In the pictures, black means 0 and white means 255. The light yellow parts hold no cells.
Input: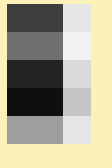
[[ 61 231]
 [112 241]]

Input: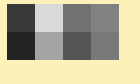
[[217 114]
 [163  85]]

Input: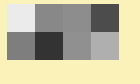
[[136 141]
 [ 51 144]]

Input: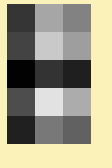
[[166 130]
 [201 158]]

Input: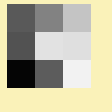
[[130 196]
 [226 223]]

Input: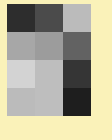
[[ 75 187]
 [156  98]]
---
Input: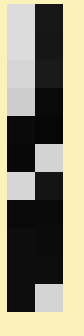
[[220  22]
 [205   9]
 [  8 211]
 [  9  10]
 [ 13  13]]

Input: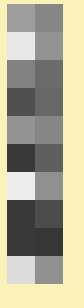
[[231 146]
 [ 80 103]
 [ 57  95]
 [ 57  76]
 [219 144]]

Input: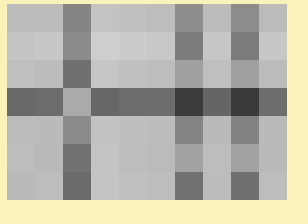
[[197 199 139 206 203 200 124 198 123 199]
 [104 108 170 103 108 109  59 101  58 109]
 [189 185 113 196 189 187 162 189 162 185]]

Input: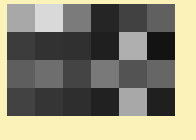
[[ 60  50  48  31 175  19]
 [ 66  53  46  33 168  31]]

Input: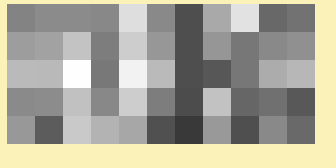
[[157 162 195 125 205 151  78 150 119 137 144]
 [138 140 193 136 205 125  76 194 102 112  88]]

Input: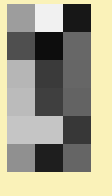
[[ 79  13 103]
 [187  63  99]
 [144  30 101]]

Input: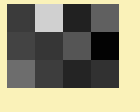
[[67 54 85  3]]
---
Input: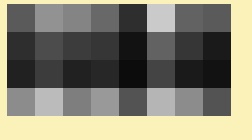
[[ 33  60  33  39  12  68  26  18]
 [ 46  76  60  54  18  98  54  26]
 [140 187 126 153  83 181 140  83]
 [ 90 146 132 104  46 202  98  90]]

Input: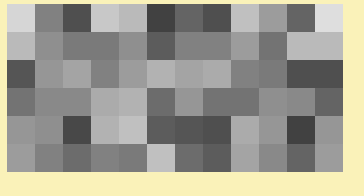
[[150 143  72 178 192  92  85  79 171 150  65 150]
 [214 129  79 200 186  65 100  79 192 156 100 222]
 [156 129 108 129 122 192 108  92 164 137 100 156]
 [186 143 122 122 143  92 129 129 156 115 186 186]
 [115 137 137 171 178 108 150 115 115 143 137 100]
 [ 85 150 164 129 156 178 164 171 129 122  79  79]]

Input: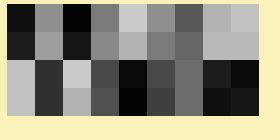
[[ 15 143   3 122 202 143  88 178 194]
 [ 28 157  21 136 178 122 102 186 186]
 [194  48 178  80   3  64 109  15  21]
 [194  48 202  72   9  72 109  28   9]]

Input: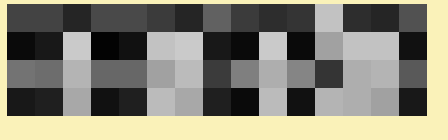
[[ 67  67  37  73  73  59  37  97  59  45  52 194  45  37  81]
 [ 24  31 168  17  31 187 168  31  10 187  17 180 174 161  24]
 [115 109 180 103 103 161 187  59 127 174 133  52 174 180  89]
 [ 10  24 202   3  17 194 202  24  10 202  10 161 194 194  17]]

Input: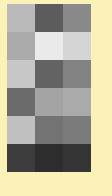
[[ 60  45  53]
 [192 115 123]
 [199  99 130]
 [186  92 137]
 [107 164 170]
 [170 234 213]]

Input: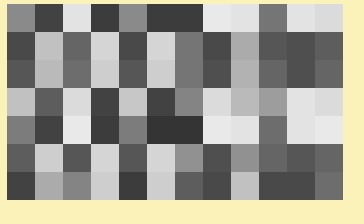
[[ 93 206  86 213  86 213 145  79 145 101  86 101]
 [ 73 193 101 213  73 213 117  73 171  86  79  93]
 [ 86 186 109 206  86 206 117  79 178 101  79 101]
 [ 66 171 132 206  60 206  93  73 193  73  73 109]
 [193  93 219  66 199  66 132 219 186 157 227 219]
 [138  66 227  60 138  60  60 233 227 117 227 219]
 [124  66 233  60 124  52  52 233 227 109 227 233]]

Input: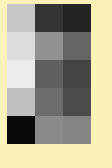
[[198  52  36]
 [236  95  68]
 [192 109  75]
 [220 145 101]
 [ 10 138 132]]
